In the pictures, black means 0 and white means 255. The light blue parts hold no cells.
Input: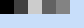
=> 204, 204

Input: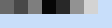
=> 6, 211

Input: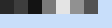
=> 122, 228

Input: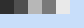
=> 183, 233

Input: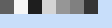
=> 212, 246

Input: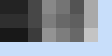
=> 125, 196

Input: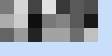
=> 121, 225

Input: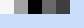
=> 1, 246

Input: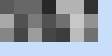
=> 81, 199

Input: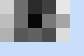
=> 7, 231
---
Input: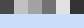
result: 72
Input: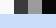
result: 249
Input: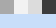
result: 169
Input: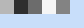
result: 183
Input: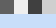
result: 96
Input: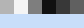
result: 180
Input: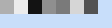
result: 175
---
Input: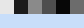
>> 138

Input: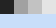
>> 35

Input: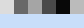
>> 165

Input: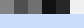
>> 112

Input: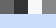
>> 102

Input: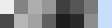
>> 97

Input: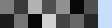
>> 210

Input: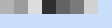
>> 47
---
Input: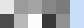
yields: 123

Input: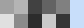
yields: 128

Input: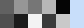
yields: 5

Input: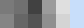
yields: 223

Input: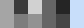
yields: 37

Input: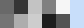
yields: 246
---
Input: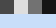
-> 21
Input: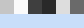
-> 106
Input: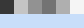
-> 245
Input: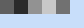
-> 113
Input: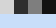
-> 18
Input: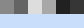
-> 54
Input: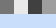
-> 158
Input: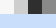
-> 137
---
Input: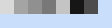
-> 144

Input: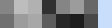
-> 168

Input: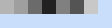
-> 107

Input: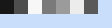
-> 247

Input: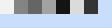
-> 101

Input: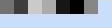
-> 202

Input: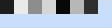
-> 141
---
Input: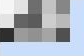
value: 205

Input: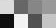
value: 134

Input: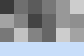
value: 152

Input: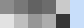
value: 108

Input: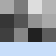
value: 146

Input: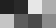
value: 231

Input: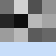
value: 185
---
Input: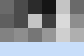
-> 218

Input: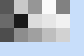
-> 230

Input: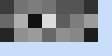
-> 125

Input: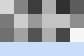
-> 195

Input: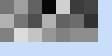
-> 108

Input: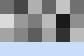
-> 26
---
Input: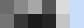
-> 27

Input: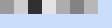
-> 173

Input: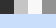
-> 197

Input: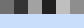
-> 32

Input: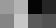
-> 199

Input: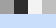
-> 45

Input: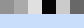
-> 6
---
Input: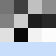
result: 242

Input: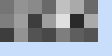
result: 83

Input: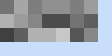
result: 177

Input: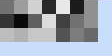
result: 199

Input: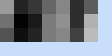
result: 36

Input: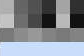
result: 152

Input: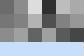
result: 99

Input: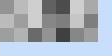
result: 106
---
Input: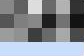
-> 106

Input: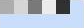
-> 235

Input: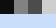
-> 206

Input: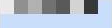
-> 113

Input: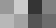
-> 129

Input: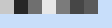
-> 231
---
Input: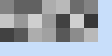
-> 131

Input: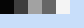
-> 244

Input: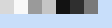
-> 121

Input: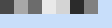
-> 128

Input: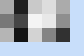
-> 171

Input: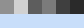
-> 42

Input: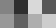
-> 87

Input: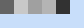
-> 50

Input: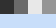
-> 149

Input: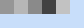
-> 194
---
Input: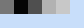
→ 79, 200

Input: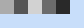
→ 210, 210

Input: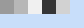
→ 240, 240

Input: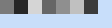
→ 102, 213

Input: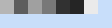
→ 120, 234

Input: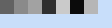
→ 47, 202

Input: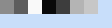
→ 9, 249

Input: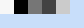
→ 118, 247

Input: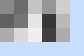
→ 229, 239
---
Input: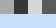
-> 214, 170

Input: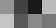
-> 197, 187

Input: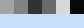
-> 216, 163

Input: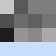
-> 200, 169

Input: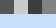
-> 203, 129

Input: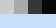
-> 203, 170

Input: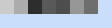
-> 203, 172

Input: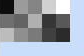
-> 255, 209

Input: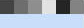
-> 226, 142

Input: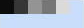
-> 218, 148
